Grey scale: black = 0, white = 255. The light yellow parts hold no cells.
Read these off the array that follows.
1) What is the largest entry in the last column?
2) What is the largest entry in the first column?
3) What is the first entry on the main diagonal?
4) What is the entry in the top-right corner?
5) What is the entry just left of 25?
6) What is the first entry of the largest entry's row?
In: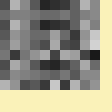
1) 210
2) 179
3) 76
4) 137
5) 66
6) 106

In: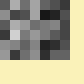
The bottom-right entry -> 99
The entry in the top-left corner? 90
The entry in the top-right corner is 57
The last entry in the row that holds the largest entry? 69
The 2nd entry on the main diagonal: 69
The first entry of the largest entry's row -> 57
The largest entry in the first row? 173
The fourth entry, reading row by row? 164
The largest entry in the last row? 152
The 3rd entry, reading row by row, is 111
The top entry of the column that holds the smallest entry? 99

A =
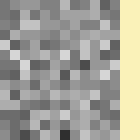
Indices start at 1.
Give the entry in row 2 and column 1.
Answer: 118
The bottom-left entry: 140
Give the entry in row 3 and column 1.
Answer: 129
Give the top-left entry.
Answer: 118
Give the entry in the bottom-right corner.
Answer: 173
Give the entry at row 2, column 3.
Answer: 173
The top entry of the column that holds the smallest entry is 183
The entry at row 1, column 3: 151
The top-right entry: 129
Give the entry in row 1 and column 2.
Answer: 140
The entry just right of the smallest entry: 140

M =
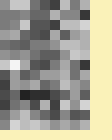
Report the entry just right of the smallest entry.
46
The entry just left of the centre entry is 85
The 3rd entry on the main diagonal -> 199
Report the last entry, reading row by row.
177
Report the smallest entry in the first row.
64
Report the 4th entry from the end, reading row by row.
146
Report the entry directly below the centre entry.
157
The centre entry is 75
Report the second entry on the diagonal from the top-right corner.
134
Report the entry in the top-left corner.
146
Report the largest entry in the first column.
199
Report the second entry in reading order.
199
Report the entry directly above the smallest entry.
146
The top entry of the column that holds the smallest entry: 199
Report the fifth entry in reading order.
85
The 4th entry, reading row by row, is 114
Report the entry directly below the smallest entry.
134
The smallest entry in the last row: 134
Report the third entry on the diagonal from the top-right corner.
189
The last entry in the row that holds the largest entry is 55
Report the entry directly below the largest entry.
157
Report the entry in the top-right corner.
177
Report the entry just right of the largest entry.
168
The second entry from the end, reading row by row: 146
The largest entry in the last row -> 211

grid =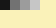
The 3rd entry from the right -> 114
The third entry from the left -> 156
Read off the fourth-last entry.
22

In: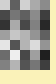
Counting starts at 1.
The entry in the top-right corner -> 139
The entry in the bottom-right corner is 62
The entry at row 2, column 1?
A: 72
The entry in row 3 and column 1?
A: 51
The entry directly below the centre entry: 180
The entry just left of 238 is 108
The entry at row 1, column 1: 209
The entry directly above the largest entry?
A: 84
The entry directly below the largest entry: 180
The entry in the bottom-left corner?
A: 129

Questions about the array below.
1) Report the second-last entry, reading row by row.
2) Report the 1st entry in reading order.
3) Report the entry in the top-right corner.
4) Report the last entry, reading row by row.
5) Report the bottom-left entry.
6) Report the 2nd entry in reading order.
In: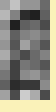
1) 171
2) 161
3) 106
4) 75
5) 161
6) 194

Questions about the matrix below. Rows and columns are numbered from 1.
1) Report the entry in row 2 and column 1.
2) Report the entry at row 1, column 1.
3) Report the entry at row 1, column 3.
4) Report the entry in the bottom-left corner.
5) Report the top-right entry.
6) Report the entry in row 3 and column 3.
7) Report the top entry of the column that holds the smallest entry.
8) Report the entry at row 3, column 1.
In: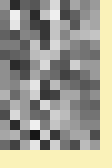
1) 124
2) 154
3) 97
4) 106
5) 154
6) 124
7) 86
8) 115
